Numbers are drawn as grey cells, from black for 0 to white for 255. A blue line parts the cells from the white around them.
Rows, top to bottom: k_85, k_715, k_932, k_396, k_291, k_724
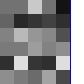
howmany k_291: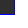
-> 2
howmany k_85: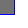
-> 3
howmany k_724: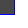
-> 1
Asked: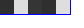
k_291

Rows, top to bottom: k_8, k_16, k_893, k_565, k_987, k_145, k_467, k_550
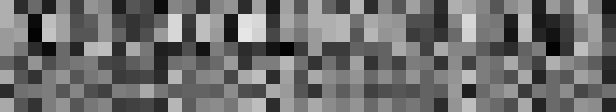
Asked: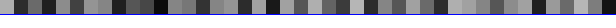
k_8
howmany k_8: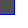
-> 0
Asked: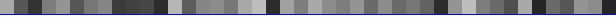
k_550
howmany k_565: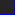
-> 2
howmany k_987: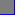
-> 5
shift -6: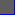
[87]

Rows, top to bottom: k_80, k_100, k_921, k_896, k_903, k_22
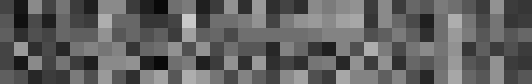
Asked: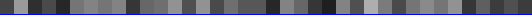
k_896
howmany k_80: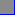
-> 6
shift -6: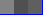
[125  74  89]

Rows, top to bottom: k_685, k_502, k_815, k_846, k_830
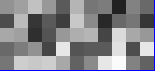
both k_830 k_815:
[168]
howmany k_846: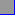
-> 0

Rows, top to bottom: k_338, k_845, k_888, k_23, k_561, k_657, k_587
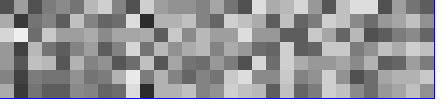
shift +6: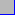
[190]
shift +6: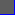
[99]
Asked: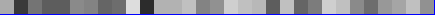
k_587
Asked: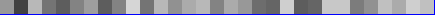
k_23
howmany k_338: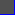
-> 5
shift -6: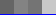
[ 95 125 110 194]
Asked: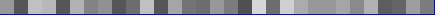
k_561

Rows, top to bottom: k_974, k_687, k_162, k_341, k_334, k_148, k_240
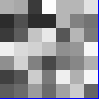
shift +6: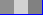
[149 216 135]
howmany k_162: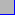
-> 1
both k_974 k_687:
[182]
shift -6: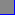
[129]
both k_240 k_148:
[204]
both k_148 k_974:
[176]
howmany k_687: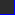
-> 3

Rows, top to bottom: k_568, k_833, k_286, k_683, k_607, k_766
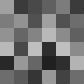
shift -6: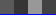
[ 83  47 146  60]
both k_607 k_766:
[152]

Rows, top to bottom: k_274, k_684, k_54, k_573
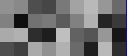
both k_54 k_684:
[177]
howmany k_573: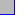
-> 1
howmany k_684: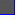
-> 0
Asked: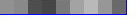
k_274
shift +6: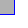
[183]
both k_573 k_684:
[177]

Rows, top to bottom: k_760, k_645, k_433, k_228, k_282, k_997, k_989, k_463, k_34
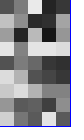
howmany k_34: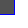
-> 0
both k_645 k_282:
[48]
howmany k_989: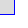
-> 1
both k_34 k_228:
[228]
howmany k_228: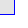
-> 3

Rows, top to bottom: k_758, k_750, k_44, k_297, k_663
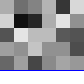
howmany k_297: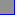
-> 3
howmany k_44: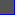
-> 2
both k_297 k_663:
[159]
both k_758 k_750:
[173]

